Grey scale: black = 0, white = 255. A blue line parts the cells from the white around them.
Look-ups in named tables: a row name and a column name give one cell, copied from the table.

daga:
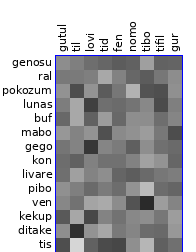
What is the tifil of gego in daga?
112
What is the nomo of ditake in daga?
133
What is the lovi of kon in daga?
129
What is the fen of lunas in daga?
107
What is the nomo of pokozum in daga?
178
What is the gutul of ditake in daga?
142
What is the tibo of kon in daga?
161
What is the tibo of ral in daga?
92
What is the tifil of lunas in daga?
75
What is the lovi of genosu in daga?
110
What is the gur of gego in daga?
106
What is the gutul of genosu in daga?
141
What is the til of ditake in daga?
48
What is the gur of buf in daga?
133
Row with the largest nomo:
pokozum

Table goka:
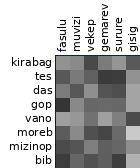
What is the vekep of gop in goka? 103
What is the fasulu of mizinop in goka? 75
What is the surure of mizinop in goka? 102
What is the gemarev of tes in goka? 59
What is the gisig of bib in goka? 177
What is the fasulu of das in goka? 123
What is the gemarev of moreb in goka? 69
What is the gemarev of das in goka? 84
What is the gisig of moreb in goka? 201
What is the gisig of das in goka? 164
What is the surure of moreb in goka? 105
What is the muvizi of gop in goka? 137
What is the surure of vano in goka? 127

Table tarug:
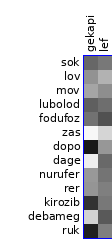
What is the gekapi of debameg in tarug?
210
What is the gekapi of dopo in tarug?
25
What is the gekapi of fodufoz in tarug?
114
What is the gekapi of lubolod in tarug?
95
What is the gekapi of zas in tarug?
247
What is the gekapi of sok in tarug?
103
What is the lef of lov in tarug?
178
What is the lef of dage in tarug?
105
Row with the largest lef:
zas

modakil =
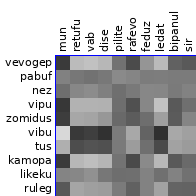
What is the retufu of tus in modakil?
77
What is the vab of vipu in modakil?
178
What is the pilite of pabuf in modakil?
138
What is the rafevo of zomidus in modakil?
92
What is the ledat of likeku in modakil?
112
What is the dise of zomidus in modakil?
151
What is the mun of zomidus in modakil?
61

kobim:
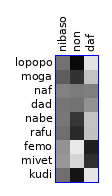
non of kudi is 20
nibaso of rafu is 111
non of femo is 232
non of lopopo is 9
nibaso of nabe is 119
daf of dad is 146
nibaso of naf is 129
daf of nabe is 194
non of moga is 50
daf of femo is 31
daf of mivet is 47
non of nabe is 54
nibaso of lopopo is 114
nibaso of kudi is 111
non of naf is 122
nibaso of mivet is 150
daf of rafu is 193
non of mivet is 213

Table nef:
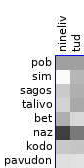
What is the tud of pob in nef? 160
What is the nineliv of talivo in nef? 210
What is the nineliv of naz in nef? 63
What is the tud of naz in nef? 121
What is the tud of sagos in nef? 176
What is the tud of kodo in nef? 197
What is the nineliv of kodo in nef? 200
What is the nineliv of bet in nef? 175
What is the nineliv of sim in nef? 250
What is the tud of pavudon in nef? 225

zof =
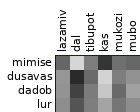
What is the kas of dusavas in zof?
211
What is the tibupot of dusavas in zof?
105
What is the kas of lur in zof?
164
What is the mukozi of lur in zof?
118
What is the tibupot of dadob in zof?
124
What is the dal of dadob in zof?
66
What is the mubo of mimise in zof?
103

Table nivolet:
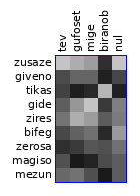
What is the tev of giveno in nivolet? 75
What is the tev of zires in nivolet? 115
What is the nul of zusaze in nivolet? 197
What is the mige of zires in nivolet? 157
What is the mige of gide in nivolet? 196
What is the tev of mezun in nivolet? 104
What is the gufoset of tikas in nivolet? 31
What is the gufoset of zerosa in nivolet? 58
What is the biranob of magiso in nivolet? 75
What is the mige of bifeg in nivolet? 112
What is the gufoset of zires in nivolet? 174
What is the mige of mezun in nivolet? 79
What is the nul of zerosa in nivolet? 113
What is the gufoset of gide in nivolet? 151
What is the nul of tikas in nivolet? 33
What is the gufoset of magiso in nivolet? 26
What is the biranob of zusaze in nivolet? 47

